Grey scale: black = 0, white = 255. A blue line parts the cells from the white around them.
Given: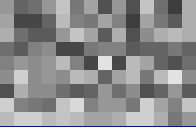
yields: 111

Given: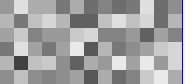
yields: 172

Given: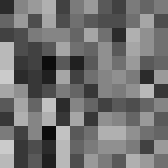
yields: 154

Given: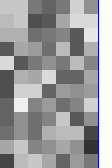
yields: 120

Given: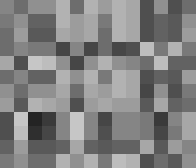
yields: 144

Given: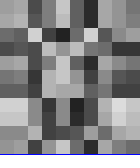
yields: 75

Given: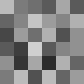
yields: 111

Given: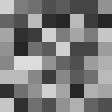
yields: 112
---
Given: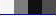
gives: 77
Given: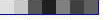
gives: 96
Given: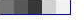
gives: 241
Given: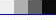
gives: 12
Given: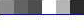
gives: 43
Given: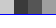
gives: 159
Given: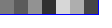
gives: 69
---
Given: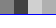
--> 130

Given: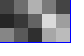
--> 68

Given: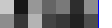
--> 201

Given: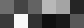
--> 110

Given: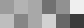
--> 156

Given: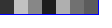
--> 51

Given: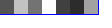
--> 84

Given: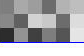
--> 126

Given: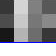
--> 55
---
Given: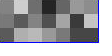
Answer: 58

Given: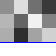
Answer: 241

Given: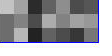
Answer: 162

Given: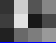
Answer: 24

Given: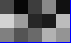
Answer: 27

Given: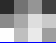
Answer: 222
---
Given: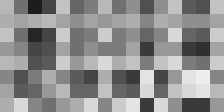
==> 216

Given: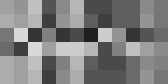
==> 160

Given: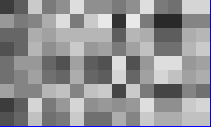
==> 102

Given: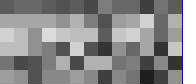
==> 145

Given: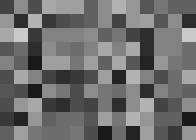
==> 159
